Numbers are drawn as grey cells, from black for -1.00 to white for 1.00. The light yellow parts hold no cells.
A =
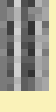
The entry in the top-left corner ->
-0.04
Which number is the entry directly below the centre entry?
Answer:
-0.16
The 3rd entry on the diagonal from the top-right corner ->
-0.04
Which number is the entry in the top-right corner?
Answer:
0.19
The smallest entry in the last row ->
-0.26
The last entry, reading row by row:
0.30
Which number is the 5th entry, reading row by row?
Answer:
-0.50
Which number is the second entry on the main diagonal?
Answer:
0.09
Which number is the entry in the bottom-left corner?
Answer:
-0.04
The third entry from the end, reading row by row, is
-0.16
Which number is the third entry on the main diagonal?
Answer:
0.40
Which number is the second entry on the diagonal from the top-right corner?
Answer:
0.09
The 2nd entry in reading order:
-0.37
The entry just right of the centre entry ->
-0.50
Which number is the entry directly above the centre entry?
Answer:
-0.26
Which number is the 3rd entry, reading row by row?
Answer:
0.63
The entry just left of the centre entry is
0.63
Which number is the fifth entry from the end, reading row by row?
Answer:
0.50
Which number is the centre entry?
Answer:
-0.37

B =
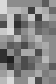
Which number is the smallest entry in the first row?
-0.28
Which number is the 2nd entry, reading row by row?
0.10
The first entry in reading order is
0.71
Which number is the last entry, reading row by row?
-0.03
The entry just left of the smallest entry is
-0.62
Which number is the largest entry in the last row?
0.71
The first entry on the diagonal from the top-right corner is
0.23
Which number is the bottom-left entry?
0.45
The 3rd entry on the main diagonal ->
-0.40
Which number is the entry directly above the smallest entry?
0.10
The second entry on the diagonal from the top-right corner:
0.33
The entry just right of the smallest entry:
-0.03
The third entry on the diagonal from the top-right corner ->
-0.52

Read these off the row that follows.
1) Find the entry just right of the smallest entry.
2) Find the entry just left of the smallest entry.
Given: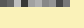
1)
0.26
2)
0.50

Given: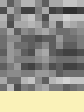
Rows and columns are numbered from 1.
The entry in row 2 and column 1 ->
-0.39
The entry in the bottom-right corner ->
-0.03
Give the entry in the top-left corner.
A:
0.32
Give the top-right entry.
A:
0.42
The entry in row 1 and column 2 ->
-0.26
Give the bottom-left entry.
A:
-0.14
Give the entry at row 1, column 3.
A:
0.09
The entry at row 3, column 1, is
0.42
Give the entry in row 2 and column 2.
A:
0.32
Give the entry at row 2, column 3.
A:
-0.03

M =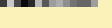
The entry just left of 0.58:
-0.54
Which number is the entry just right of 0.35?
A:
0.12
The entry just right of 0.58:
-0.43
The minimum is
-0.91

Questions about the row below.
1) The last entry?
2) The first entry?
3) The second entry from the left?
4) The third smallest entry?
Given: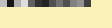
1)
-0.50
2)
0.50
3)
-0.83
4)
-0.61
